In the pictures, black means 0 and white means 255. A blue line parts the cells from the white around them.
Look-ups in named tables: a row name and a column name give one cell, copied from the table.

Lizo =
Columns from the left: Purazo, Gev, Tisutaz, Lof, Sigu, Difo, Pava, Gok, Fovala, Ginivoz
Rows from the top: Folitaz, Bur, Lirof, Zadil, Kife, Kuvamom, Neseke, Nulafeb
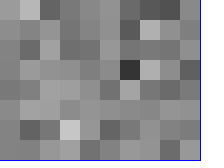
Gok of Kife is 119
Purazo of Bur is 141
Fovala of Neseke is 130
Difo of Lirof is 151
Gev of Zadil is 154
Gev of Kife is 128
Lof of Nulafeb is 160
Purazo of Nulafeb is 131
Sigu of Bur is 132
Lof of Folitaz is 121
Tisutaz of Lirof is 161
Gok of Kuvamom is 135
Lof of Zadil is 143
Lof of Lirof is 111
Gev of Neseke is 99
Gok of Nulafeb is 147
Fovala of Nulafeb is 108
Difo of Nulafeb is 130
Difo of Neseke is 101

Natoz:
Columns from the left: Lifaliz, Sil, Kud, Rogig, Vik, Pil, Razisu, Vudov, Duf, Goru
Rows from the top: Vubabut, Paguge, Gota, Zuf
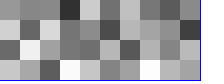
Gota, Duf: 133
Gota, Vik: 111
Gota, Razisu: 88
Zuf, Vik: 198
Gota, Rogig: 119
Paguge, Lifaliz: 209
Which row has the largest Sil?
Gota

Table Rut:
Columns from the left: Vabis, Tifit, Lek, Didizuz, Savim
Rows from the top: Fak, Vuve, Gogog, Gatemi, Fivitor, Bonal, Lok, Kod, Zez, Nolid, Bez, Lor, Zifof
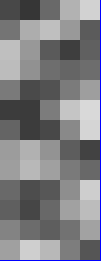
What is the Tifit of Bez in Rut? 70
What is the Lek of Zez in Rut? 160
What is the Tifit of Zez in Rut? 184
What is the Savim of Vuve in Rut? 91
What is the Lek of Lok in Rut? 72
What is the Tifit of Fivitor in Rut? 74

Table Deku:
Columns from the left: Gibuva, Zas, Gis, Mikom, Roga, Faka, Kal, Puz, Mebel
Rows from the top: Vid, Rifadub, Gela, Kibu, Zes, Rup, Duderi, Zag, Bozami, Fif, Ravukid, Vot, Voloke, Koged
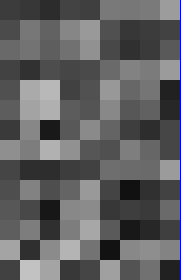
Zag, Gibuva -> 143
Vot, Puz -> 39
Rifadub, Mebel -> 66
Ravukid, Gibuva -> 87
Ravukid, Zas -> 72
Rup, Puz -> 97
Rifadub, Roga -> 153
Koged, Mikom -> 56
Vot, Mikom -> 125
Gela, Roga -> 145

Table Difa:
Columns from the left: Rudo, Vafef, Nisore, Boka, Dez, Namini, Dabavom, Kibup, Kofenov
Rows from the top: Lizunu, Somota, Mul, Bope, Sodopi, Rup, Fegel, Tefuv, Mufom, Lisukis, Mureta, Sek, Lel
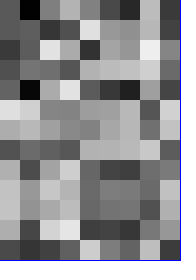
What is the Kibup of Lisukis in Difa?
106
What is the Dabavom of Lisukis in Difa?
122
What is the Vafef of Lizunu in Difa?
2
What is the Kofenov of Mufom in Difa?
122
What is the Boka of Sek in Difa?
229
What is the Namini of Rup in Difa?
160
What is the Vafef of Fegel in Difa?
184
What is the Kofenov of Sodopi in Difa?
69
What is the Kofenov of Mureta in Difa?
176
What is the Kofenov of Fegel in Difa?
194
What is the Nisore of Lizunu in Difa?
127
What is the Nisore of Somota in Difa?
54
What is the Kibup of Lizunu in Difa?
188
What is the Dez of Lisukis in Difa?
106
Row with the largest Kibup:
Mul

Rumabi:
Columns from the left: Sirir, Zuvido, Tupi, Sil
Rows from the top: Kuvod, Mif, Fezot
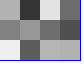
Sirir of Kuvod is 179
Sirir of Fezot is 239
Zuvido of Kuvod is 53
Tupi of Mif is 110
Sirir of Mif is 129
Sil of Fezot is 178
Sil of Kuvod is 108
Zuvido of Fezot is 93
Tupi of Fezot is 181
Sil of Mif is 80
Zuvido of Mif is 152
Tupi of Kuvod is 227
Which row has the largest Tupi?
Kuvod

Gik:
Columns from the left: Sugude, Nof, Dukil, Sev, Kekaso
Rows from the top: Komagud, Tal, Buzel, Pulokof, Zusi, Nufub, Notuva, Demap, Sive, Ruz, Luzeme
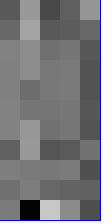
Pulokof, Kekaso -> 83
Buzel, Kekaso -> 88
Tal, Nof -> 164
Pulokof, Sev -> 121
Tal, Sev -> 92
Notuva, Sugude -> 130
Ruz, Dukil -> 103
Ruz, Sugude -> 112
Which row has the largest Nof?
Tal

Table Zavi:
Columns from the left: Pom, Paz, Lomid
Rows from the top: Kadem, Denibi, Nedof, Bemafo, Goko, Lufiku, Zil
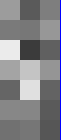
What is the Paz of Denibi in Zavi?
119
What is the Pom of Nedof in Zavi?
235
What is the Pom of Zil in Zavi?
113
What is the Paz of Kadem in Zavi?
90
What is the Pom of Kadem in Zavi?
156
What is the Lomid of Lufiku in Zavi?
90
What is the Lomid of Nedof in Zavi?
96
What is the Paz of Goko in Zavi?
224

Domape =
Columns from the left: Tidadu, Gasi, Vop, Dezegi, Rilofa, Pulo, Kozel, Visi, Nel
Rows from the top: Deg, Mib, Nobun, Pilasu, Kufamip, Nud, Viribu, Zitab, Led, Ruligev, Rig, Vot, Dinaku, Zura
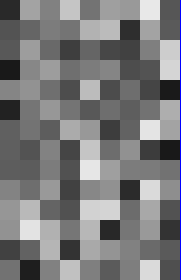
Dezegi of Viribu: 171
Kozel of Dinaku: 129
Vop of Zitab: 130
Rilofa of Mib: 178
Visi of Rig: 168
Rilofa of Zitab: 197
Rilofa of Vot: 183
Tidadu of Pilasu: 25
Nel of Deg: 86
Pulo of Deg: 159
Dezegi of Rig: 81
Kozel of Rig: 108
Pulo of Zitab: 109
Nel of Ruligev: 142
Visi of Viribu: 228
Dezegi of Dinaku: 51
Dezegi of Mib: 116
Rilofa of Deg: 115
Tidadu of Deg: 41
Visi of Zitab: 60

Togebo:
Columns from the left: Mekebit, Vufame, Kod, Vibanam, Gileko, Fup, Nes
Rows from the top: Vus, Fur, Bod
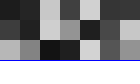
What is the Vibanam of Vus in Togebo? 64
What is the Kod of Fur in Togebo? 207
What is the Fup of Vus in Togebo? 53
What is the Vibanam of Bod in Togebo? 31
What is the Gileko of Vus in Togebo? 209
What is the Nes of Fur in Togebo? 199
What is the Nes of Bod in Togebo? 147
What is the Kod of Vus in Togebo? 200
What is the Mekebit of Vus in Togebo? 28
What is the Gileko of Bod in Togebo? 211
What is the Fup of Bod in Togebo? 85
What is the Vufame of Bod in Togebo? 131
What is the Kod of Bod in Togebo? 19
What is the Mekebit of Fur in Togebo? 61
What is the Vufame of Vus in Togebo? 37
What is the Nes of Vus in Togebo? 55
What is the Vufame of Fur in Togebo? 33
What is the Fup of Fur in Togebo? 72
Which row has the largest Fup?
Bod

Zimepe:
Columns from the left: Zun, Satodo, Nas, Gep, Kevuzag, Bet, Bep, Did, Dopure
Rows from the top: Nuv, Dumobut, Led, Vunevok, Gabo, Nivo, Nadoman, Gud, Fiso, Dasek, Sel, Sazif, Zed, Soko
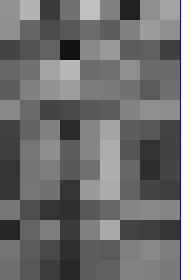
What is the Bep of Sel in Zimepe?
133
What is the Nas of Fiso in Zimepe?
126
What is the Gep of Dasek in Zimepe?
53
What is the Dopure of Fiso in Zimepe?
69
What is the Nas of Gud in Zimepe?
141
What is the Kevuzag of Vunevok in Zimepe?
108
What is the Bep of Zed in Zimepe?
127
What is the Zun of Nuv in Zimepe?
145
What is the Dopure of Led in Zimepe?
64
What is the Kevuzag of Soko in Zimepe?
94
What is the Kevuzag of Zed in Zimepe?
94

